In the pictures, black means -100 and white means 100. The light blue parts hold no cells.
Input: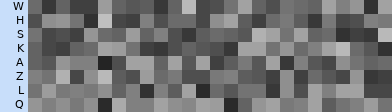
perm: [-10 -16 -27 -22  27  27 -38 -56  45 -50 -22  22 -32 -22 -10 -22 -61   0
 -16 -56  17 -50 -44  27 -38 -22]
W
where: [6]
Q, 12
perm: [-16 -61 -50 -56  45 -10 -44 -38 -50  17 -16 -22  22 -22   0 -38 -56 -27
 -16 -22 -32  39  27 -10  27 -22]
S
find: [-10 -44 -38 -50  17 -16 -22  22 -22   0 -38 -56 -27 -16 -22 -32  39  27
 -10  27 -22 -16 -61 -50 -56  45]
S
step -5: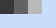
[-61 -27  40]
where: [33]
Q, 7
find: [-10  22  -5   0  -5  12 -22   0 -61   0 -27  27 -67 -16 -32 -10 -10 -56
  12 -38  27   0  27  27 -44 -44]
L

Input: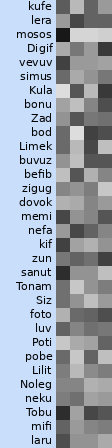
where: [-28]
kufe, 1
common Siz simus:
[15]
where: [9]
Lilit, 3
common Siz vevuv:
[21]
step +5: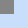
[9]
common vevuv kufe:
[21]

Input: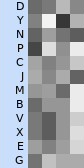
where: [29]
C, 1
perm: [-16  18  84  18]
B
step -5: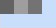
[-27  19 -15]

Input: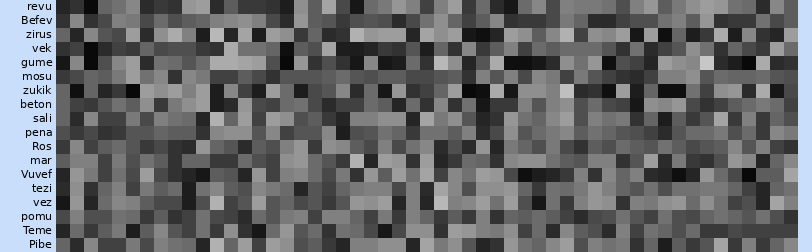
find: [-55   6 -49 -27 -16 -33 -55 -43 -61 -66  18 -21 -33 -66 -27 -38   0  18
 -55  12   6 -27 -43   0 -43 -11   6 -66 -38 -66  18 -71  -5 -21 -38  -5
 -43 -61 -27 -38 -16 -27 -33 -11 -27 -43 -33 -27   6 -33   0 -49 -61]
Ros
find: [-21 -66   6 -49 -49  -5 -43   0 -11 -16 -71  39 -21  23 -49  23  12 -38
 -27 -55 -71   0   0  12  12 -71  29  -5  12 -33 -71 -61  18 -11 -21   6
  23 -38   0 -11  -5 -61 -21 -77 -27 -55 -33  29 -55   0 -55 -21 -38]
sali
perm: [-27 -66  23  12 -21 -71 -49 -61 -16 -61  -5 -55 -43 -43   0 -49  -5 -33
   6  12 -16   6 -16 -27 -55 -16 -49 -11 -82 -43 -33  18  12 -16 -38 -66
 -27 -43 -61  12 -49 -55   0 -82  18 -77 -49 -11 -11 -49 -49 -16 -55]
beton

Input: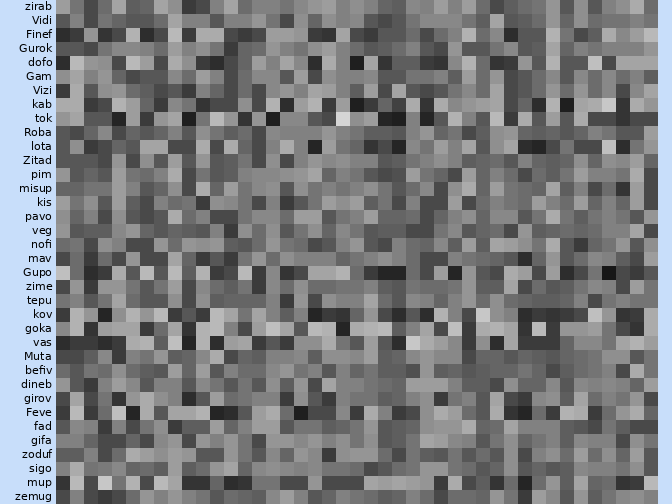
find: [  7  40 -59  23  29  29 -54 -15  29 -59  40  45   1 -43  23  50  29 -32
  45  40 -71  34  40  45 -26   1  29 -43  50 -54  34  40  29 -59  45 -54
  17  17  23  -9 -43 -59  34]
goka
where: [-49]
kab, 25
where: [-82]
Gupo, 40
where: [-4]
sigo, 4
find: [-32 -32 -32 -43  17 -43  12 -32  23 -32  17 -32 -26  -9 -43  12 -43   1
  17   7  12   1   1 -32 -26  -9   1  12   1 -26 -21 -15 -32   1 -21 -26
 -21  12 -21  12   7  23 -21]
Zitad

